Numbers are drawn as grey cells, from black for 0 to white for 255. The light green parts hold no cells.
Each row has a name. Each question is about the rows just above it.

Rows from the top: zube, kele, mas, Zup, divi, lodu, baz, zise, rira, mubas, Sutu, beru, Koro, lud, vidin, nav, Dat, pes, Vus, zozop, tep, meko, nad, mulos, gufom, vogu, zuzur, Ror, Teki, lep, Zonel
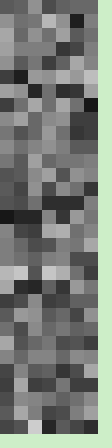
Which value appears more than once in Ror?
[62]
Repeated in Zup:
[126]
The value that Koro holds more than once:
[83]

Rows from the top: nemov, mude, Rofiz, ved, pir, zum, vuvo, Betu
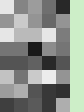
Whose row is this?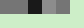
ved
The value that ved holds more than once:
[117]
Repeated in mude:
[148]
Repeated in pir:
[84]
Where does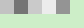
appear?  zum
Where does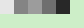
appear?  nemov

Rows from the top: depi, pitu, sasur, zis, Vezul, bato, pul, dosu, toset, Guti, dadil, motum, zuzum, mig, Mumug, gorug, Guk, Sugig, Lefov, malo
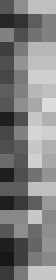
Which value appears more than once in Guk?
[142]
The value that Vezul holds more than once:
[191]
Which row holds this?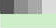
dosu
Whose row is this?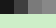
Lefov
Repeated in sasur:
[129]
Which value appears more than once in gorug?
[136]
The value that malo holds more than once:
[199]

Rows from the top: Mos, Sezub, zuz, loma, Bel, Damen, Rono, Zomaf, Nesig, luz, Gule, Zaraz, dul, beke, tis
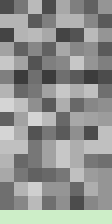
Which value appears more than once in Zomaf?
[143]
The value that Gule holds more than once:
[192]
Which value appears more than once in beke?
[149]
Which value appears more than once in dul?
[119]
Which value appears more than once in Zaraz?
[119]

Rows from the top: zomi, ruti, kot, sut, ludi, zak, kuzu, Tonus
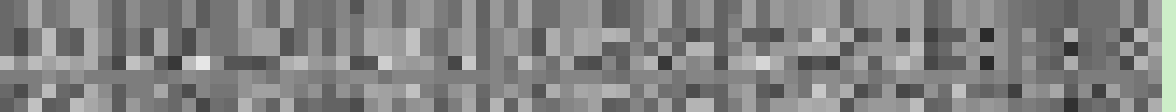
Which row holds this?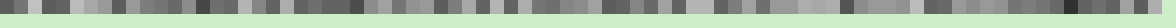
Tonus
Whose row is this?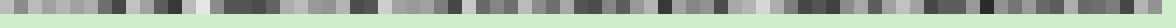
ludi
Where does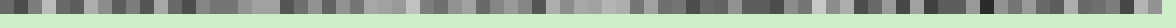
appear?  kot
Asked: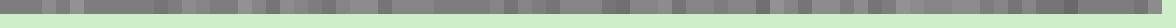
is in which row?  zak

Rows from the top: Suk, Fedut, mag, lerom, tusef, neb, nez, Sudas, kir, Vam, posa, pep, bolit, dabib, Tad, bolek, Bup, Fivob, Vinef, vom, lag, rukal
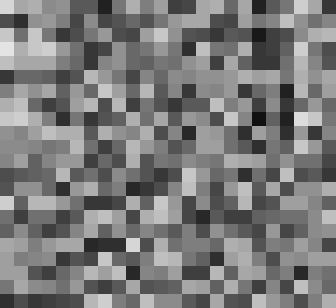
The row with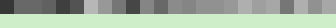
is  neb
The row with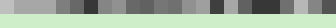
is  tusef
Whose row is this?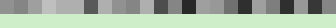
Vam
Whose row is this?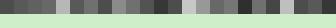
bolit
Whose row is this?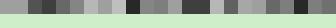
vom
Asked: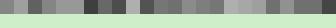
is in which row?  pep
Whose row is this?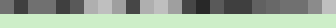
bolek

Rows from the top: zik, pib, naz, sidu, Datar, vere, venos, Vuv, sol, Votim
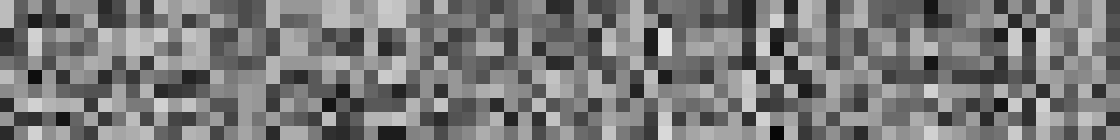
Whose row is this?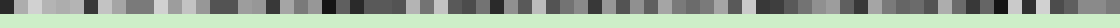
Vuv
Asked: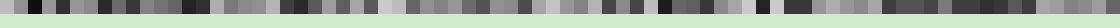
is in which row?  vere
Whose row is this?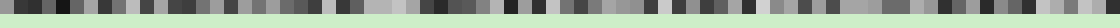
sol
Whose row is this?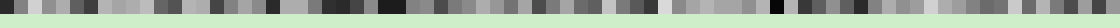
Votim
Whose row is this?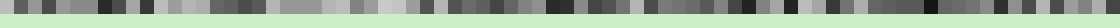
zik
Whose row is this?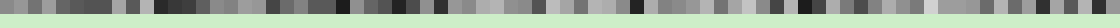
venos

